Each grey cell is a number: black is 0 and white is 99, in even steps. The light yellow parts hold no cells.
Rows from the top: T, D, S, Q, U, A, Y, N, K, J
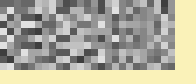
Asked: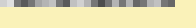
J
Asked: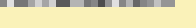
A
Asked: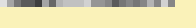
Y
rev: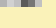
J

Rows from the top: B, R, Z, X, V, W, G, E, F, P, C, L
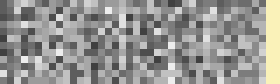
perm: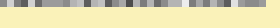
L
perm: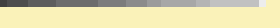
G
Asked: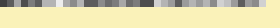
E

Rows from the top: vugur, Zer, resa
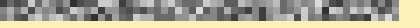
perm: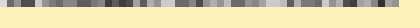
Zer
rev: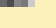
resa
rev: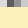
Zer
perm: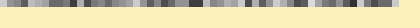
Zer
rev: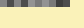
vugur
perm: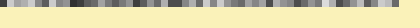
resa
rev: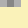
Zer

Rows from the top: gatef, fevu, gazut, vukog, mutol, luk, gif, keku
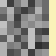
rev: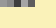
keku
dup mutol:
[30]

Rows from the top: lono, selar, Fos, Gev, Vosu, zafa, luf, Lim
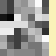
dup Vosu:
[92]
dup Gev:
[86]
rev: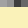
selar
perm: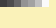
lono
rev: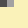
zafa

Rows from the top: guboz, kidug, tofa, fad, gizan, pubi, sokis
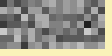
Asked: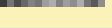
guboz
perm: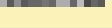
tofa
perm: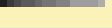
fad
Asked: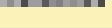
kidug
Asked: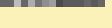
pubi

